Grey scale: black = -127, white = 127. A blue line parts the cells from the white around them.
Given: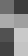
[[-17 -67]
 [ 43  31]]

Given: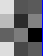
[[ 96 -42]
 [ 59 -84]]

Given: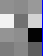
[[ 16  11]
 [114 -14]]

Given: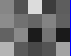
[[  6 -45]
 [ 12 -14]]

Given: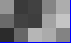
[[ 22 -69]
 [-21 -61]]

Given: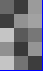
[[-22 -68]
 [-66  18]]

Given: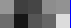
[[  22  -64]
 [ -19 -105]]

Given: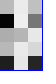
[[  58  107]
 [-122  110]]

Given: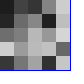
[[-98 -61]
 [-90 -20]]
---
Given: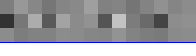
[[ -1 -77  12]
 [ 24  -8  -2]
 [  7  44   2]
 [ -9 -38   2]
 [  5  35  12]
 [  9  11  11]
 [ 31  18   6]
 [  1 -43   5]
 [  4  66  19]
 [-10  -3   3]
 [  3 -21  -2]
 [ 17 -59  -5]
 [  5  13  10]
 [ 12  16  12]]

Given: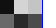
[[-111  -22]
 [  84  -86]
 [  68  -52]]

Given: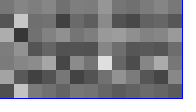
[[ -8 -42  45  -2  -4  35 -48]
 [  5  71 -72  18   6 -38  67]
 [ -1 -16 -14 -43  12 -62  -5]
 [  6 -13   2 -26  38 -44 -15]
 [-15 -62  16 -45 -57  -8 -28]
 [ -1 -21 -10 -44  11 -60  -8]
 [ -3 -33  -1 -46 -11 -44 -12]
 [ 22  10  25   6  95 -14 -25]
 [-10 -45  29 -17 -25  18 -36]
 [-15 -55  15 -41 -51  -4 -29]
 [ -4 -29   2 -38   6 -41 -20]
 [  5 -25   6 -42  43 -57 -26]
 [ -7 -40  26 -18  -8   8 -36]]

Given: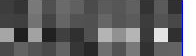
[[-66 -62  38 -53]
 [-75 -64 -96 -29]
 [ -6 -12  34 -43]
 [-47 -58 -94 -53]
 [-21 -26 -64 -28]
 [-31 -45 -79 -73]
 [-52 -47 -46 -87]
 [-36 -25  52 -16]
 [-41 -42  17 -44]
 [-31 -36  53  -6]
 [-76 -67 -70 -78]
 [-37 -43 100 -29]
 [-79 -55 -79 -28]]

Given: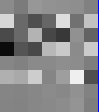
[[  11   87  -53 -116    6   48    5    4]
 [  -4  -22  -22  -43    1   41    4    3]
 [  23  -48   51  -55   10   77    7    7]
 [  18  -25  -56   56   10    5   11    9]
 [  16   93  -71   73   14   30    8   12]
 [  14  -14   17   11   12  111   17   20]
 [   1   66  -28   75   -1  -48    2   -1]]

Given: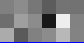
[[   0  -17   43]
 [  12   31  -37]
 [  -8   12    1]
 [ -35 -103   12]
 [ -12  110   56]
 [ -13    2    3]]

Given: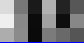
[[  91  111   45]
 [  -8    9   11]
 [-101 -116 -117]
 [  49   33   -4]
 [ -92 -113  -22]
 [ -40    7  -42]]

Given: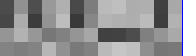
[[-51 -56  21   3]
 [ 17  44  50  -1]
 [-49 -67  23   3]
 [ 25  19  -8  54]
 [ 48  61   1  17]
 [-54 -70  21  -6]
 [ -2   7  39   1]
 [ 58  52 -62  57]
 [ 63  48 -61  69]
 [ 45  46 -50  63]
 [ 47  59   0  15]
 [-63 -65  21  -9]
 [ 40  50  41  -6]]
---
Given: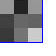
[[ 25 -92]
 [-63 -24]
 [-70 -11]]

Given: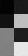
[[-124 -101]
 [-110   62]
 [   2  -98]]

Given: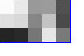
[[123 105]
 [ 94  88]
 [-91 -86]]

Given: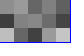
[[ 14  26]
 [-65   2]
 [ 62 -25]]

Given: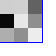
[[  79   80]
 [-119  103]
 [  46   15]]

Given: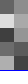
[[-27  13]
 [ 93  41]
 [-64  21]]

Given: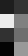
[[-97 -76]
 [107   0]
 [-78 -17]]

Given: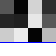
[[ -41 -123]
 [ -90  -95]
 [  76  107]]
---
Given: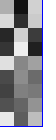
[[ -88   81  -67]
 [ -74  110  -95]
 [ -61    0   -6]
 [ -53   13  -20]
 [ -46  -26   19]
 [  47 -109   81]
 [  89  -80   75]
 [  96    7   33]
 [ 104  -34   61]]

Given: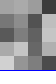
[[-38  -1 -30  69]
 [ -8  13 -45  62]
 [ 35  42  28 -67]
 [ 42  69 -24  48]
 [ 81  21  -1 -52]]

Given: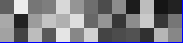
[[ -32  109   -9   -1   88   21  -17  -51   13  -99   61 -106  -93]
 [  34  -59   61  -38  101    7   81  -59  -51  -45  -79   54    7]
 [  41  -93   28   67   48   94  -24   21  -72   13   74  -72   -9]]

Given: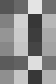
[[-42 -23 100 -17]
 [-36 -29  94 -11]
 [  1  81 -72  55]
 [  8  69 -58  35]
 [ 15  69 -72  48]
 [ 21  75 -66  41]]

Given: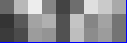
[[-75 -38  35  48 -46  68   5  35 -11]
 [-68 -52  28  20 -46  62  12  28 -11]
 [-23  56 109   5 -60 -17  95  74  41]]

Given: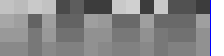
[[  9   9  -7   9   1   1  17   9   1   1   9  -7   1   1  17]
 [ 25  25  -7  25 -14 -14  17  17  -7  -7  17  -7 -14 -14  17]
 [ 39  31 -28  31 -28 -28  31  25 -22 -22  31 -22 -22 -22  31]
 [ 66  59  73  66 -53 -34 -67 -67  73  80 -67  73 -46 -46 -67]]
